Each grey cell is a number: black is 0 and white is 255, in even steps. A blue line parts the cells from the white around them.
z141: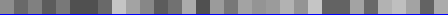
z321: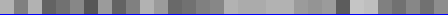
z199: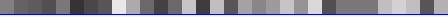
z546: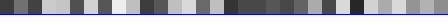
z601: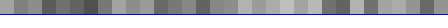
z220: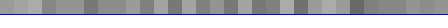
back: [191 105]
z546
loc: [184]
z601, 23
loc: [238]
z546, 9

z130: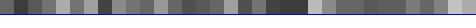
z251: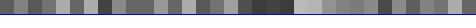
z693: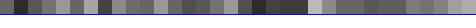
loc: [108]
z693, 10
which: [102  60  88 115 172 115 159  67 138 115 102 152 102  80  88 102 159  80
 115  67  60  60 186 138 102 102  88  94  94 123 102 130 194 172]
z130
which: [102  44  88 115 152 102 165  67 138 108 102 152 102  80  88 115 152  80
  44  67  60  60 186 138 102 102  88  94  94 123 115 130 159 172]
z693
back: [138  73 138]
z251
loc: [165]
z693, 7

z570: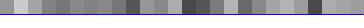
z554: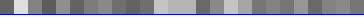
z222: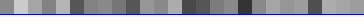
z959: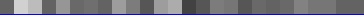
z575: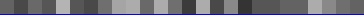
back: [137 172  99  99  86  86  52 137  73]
z575
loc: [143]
z554, 5
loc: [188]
z959, 3
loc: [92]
z554, 4
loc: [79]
z222, 23

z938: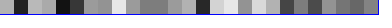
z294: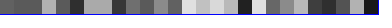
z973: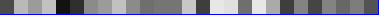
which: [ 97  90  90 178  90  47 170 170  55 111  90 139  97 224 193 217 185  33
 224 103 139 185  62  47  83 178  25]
z294
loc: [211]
z938, 16

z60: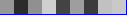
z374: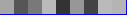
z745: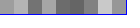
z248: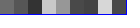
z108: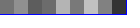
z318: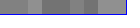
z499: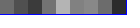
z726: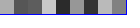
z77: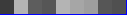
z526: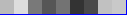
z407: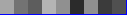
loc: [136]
z499, 7
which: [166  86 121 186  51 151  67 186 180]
z374
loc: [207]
z60, 4
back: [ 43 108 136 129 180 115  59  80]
z499
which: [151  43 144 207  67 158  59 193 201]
z60
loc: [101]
z745, 6
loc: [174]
z726, 1

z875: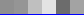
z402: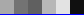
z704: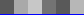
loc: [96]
z402, 3
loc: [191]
z875, 3
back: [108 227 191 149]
z875
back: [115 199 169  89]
z704
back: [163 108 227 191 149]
z875

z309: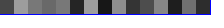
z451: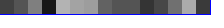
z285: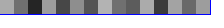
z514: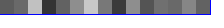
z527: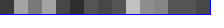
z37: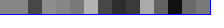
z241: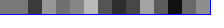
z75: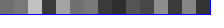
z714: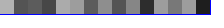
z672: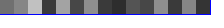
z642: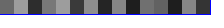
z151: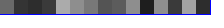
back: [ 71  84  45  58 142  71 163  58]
z672
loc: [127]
z451, 3
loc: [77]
z309, 11
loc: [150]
z241, 4
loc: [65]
z451, 1
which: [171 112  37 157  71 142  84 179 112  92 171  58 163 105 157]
z285
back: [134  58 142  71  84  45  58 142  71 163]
z672

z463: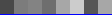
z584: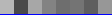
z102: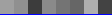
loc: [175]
z102, 7
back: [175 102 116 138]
z102
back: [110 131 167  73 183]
z584
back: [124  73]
z463
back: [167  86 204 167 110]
z463
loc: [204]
z463, 6

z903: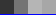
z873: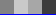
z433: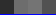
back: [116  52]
z903
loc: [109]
z433, 2
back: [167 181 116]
z903

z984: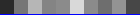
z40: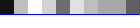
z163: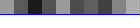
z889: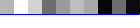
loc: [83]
z163, 4
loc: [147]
z984, 9
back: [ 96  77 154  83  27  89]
z163
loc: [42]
z984, 1
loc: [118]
z984, 2
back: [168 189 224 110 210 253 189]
z40

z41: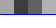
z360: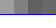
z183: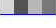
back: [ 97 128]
z360
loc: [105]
z360, 4

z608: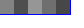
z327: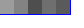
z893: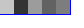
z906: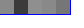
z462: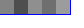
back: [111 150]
z608
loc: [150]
z608, 3
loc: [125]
z893, 5
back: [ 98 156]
z893
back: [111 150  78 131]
z608

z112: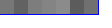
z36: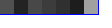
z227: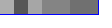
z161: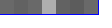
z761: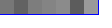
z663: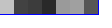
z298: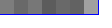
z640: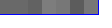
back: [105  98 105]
z161
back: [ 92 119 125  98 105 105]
z640
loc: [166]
z227, 3

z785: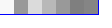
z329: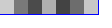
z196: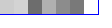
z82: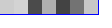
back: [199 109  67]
z329
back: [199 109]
z329
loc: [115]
z82, 6
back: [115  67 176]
z82
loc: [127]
z785, 6

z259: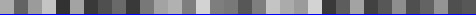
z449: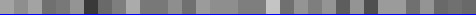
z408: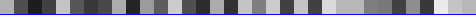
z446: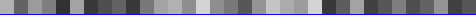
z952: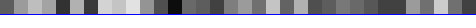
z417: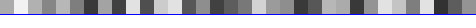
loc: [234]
z408, 32
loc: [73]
z408, 8
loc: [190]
z952, 3
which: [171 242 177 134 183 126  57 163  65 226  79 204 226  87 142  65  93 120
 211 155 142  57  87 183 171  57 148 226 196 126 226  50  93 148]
z417
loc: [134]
z417, 4
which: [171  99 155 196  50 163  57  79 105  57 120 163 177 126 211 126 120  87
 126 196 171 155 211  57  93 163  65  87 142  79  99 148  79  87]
z259
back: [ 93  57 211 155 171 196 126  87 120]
z259

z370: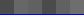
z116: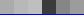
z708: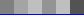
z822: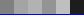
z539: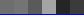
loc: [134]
z116, 5
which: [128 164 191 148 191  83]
z708
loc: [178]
z822, 3
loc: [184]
z116, 2

